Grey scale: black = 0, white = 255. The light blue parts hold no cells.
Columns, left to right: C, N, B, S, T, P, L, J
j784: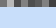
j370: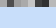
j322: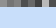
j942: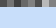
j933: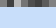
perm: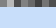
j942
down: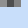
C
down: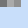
C
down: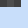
P
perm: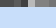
j784
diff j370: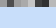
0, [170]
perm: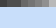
j322

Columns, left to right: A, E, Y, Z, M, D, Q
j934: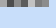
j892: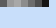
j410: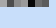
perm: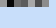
j410
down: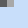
A
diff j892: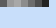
6, [20]
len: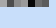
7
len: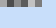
6
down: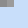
Z

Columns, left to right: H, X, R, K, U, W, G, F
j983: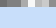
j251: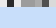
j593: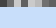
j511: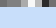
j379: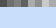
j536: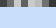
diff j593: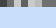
7, [96]
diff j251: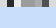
0, [234]
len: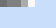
5
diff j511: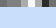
5, [186]
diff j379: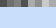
3, [96]

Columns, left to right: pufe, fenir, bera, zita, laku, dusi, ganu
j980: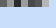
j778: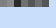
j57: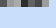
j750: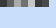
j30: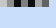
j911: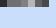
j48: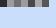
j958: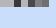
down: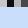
laku
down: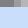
zita
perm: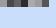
j57
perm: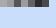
j57

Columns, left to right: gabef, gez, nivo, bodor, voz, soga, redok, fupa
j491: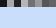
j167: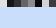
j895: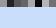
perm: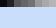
j895
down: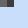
fupa
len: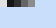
5
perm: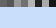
j491
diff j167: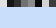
3, [101]
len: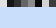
8

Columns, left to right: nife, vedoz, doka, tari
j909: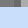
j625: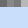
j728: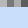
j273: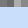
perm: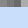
j273
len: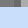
4
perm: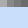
j273
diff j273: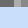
0, [121]
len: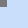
1
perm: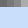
j273
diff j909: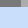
2, [107]

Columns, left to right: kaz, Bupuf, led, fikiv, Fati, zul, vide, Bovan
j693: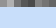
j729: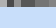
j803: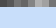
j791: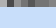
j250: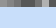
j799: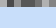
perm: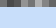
j693
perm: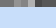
j729
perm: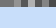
j729
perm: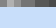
j729
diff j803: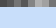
3, [101]
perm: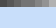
j693

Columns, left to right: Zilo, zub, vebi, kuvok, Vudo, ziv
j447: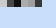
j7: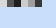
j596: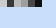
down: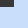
ziv
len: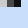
3
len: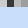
4
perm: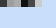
j447
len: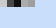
5

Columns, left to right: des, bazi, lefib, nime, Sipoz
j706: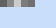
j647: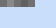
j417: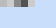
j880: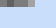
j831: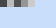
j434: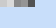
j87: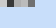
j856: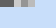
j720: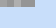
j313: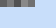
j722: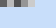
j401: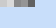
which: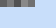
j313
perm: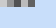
j722
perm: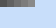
j313

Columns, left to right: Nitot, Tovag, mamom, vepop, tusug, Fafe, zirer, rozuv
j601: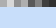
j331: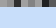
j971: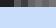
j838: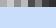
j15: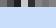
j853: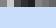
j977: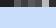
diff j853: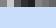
2, [76]
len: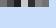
7
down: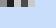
Tovag
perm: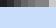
j853

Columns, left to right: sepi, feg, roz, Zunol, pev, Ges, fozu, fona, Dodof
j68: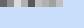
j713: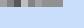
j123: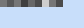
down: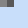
feg
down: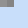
feg
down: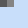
pev

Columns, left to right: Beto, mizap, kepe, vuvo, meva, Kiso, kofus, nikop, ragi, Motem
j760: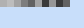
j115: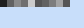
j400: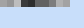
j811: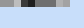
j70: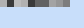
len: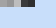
5
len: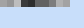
10
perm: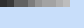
j400
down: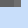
kofus
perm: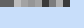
j760
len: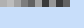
10

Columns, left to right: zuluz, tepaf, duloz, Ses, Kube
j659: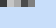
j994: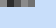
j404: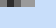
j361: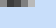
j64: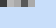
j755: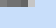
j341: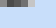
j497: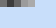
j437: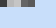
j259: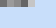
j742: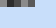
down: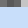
duloz
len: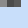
3

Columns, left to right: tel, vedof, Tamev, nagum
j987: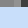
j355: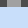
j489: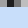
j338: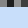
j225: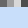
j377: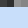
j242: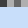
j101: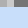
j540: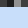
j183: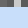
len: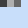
3
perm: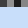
j338
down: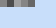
tel
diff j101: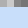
2, [117]

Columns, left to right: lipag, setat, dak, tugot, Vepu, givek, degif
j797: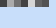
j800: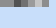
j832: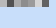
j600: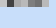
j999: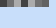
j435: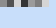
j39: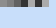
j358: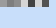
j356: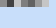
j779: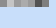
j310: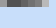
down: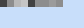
lipag
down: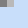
degif
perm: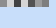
j358

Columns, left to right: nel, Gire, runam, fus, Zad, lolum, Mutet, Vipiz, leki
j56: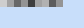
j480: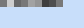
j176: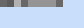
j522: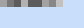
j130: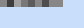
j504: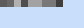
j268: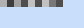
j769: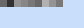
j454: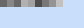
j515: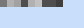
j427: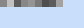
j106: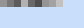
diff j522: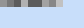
0, [162]
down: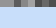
lolum
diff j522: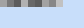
4, [92]
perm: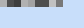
j515
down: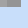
lolum
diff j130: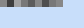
7, [135]
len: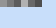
6

